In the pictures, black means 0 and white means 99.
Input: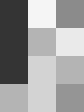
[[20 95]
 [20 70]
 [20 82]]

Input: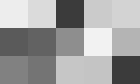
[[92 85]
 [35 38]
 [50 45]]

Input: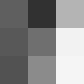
[[37 19]
 [34 43]
 [32 54]]

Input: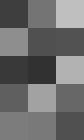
[[24 45]
 [55 31]
 [22 19]]

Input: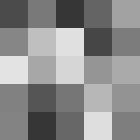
[[29 47]
 [52 74]
 [88 65]]

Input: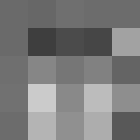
[[41 40]
 [41 24]
 [43 52]]

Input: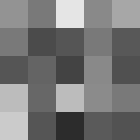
[[57 47]
 [47 29]
 [33 39]]

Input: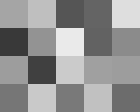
[[64 74]
 [22 57]
 [61 25]]

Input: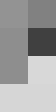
[[57 50]
 [55 25]
 [55 84]]
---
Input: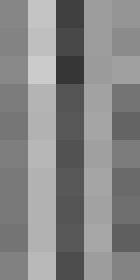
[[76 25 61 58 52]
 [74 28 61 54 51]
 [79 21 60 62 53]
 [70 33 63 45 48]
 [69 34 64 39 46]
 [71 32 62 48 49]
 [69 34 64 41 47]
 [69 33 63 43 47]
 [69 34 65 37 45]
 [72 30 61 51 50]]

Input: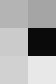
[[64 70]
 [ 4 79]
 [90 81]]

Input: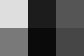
[[11 33 86]
 [ 4 27 47]]

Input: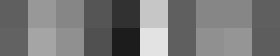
[[59 52 33 19 77 37 52 52 37 37]
 [64 56 31 11 88 37 56 58 36 38]]

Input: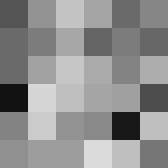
[[57 76 64 41 52 33]
 [48 65 39 48 40 41]
 [63 77 66 51 67 41]
 [83 74 64 62 30  7]
 [79 57 53  9 74 51]
 [61 61 85 74 46 56]]

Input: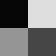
[[86  2]
 [27 58]]

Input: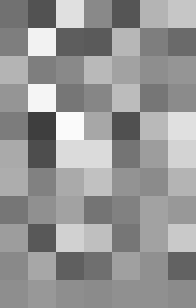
[[32 87 53 33 70 77 44]
 [94 36 35 71 49 41 49]
 [49 53 72 63 55 58 70]
 [95 46 52 73 46 54 58]
 [24 97 65 31 72 87 48]
 [30 85 85 45 61 82 66]
 [50 66 75 57 54 70 67]
 [56 63 45 50 63 59 46]
 [34 81 74 46 63 78 61]
 [65 37 43 62 56 38 53]
 [59 55 54 56 56 54 55]]

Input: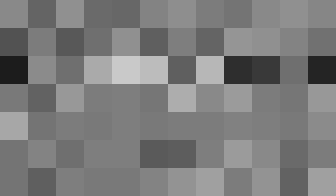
[[39 56 41 40 51 55 48 45 53 56 52 53]
 [48 34 43 56 37 49 39 58 56 51 44 32]
 [54 43 66 78 73 37 71 18 22 43 14 11]
 [38 59 48 49 46 67 53 60 48 46 59 47]
 [45 48 47 49 47 48 48 50 49 47 54 65]
 [51 43 49 49 35 36 49 60 53 41 48 45]
 [37 49 47 47 51 57 62 48 57 38 62 45]]
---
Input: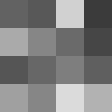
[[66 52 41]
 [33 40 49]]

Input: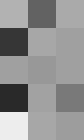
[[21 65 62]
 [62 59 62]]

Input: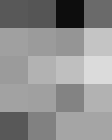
[[62 60 58]
 [60 69 74]]

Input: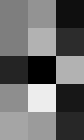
[[49 69 17]
 [14  0 69]]

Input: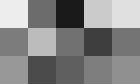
[[48 73 44]
 [59 29 37]]

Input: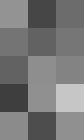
[[45 38 46]
 [38 55 51]]

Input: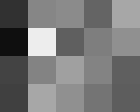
[[ 6 92 37]
 [26 51 62]]

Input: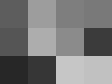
[[33 67 54]
 [15 21 77]]
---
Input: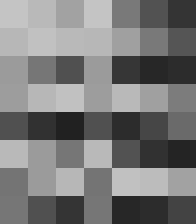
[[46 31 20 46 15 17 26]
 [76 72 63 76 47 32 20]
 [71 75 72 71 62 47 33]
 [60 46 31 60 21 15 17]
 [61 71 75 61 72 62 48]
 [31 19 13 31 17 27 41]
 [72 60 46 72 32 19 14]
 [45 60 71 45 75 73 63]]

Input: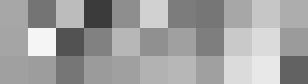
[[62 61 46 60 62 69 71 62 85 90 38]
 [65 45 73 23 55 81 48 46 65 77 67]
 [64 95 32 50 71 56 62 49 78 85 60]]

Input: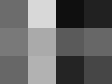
[[40 69 14 27]
 [42 84  6 13]
 [47 66 35 40]]

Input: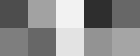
[[49 40 88 57 64]
 [30 63 94 18 40]]

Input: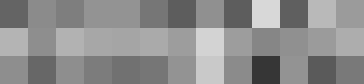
[[55 40 55 48 44 46 57 78 54 21 57 35 47]
 [39 54 49 57 57 46 36 56 36 84 37 72 60]
 [70 55 69 65 64 66 61 82 61 52 56 60 67]]

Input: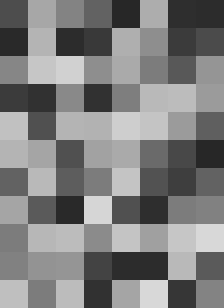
[[74 48 73 19 64 84 21 51]
 [30 65 51 38 15 67 18 17]
 [16 70 17 22 68 55 23 29]
 [52 77 81 55 66 48 34 58]
 [23 19 53 19 49 72 73 60]
 [75 31 70 69 80 76 60 37]
 [70 64 31 63 66 41 28 15]
 [38 72 36 48 76 32 24 38]
 [64 35 16 83 31 18 48 50]
 [48 71 73 54 76 62 77 84]
 [50 57 58 26 17 17 72 35]]
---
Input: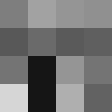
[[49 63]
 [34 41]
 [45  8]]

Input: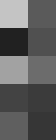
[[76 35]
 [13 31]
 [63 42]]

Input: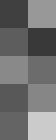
[[25 59]
 [36 22]
 [53 42]]

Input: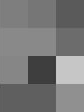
[[49 46]
 [53 53]
 [52 24]]

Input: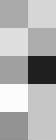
[[66 83]
 [86 67]
 [62 12]]

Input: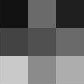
[[ 7 41]
 [26 31]
 [78 54]]

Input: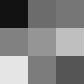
[[ 7 42]
 [50 58]
 [89 48]]
